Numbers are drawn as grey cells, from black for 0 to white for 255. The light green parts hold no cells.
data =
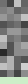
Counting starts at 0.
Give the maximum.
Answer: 206
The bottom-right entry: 140
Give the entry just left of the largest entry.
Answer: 99
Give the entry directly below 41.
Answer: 127
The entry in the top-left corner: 112
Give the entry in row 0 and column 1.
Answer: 68
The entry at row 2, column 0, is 152
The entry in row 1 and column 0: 127
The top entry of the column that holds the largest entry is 99
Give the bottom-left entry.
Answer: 83
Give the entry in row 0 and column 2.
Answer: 193
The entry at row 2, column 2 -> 140
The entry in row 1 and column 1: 140

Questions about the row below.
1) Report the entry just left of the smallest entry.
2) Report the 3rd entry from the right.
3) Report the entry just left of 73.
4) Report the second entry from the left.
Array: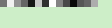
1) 73
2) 86
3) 131
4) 241

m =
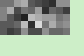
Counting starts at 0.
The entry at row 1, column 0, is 131
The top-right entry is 144
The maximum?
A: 217
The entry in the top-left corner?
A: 116
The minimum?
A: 32
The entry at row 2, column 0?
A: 131
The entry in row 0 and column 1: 116
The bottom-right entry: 116
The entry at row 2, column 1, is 89
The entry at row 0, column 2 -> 157
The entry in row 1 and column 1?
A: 172
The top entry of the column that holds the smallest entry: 172
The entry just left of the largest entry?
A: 47
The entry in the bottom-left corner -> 89
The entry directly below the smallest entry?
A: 188

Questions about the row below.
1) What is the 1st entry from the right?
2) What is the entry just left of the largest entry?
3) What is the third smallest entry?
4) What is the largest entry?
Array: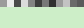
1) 90
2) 155
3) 74
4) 235

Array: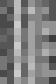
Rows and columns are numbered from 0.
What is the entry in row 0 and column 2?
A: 187
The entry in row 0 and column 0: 86
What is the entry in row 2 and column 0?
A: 74
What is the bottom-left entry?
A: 133
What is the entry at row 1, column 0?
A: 118
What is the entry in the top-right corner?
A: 86
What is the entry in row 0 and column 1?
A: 102
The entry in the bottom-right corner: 62
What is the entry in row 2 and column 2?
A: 175
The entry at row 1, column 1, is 74

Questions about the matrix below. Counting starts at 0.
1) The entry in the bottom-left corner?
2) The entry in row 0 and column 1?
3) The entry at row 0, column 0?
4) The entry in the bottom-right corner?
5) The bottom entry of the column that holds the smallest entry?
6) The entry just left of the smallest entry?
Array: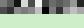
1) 76
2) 91
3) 123
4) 167
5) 4
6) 191

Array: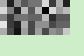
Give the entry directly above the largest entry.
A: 128
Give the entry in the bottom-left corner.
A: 173
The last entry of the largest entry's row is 100
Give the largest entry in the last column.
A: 200
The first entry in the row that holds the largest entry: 229
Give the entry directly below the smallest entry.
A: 186
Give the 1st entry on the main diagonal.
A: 173
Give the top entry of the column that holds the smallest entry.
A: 216
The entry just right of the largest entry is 59
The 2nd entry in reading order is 32
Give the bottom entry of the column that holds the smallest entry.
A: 73
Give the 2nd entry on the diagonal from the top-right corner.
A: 158
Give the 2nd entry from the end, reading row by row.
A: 128
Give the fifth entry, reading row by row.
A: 116
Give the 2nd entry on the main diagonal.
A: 128

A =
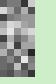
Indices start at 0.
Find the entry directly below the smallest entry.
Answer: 122
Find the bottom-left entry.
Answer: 95
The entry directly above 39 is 164
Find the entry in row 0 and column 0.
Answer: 95
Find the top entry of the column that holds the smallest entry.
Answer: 203
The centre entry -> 107
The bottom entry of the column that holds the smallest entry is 54
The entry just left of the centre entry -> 176
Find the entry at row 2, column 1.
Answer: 122
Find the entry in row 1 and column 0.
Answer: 215
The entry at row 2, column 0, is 66
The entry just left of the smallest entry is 136
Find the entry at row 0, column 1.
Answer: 122
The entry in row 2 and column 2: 136
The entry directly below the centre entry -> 66

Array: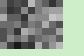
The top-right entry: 95
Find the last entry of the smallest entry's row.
185
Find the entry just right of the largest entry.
185
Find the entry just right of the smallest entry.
64
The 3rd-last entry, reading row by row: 95
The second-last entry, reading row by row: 149
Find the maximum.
197
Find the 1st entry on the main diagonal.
124
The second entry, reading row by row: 64
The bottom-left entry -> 137
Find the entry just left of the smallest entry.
64
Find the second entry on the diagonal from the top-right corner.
161
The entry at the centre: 124
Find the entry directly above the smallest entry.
108
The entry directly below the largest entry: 108
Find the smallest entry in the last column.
80
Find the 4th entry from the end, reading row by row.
173
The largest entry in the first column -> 173
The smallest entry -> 26

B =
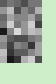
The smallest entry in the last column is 66
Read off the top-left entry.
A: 92
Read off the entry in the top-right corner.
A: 118
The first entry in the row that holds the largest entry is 25
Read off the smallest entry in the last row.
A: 25
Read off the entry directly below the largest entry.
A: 78
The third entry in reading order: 105
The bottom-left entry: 176
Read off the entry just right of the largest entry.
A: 150
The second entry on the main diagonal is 190
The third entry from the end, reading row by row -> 176
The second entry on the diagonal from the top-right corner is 105
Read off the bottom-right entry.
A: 78
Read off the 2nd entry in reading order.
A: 118
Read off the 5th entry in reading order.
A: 118

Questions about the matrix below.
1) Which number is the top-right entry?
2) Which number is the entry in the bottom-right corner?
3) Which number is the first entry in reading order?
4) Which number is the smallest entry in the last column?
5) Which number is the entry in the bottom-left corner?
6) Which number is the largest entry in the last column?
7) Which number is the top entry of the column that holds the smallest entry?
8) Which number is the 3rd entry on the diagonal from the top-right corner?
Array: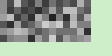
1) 100
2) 159
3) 143
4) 47
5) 75
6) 175
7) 113
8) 175

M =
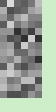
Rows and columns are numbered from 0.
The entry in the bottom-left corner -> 132
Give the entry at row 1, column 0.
175
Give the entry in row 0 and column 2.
105
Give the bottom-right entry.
119
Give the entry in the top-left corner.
93
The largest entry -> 219
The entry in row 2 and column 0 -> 148
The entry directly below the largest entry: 79
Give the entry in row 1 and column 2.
93
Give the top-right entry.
189
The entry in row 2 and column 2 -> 160

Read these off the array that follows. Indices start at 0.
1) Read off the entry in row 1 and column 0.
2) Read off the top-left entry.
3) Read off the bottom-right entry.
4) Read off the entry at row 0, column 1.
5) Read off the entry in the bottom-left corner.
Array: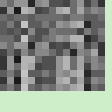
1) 53
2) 136
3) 93
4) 109
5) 93

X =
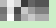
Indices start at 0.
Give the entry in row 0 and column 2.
212
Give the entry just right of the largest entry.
100
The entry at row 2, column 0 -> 128
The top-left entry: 186
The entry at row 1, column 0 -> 114
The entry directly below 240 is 226
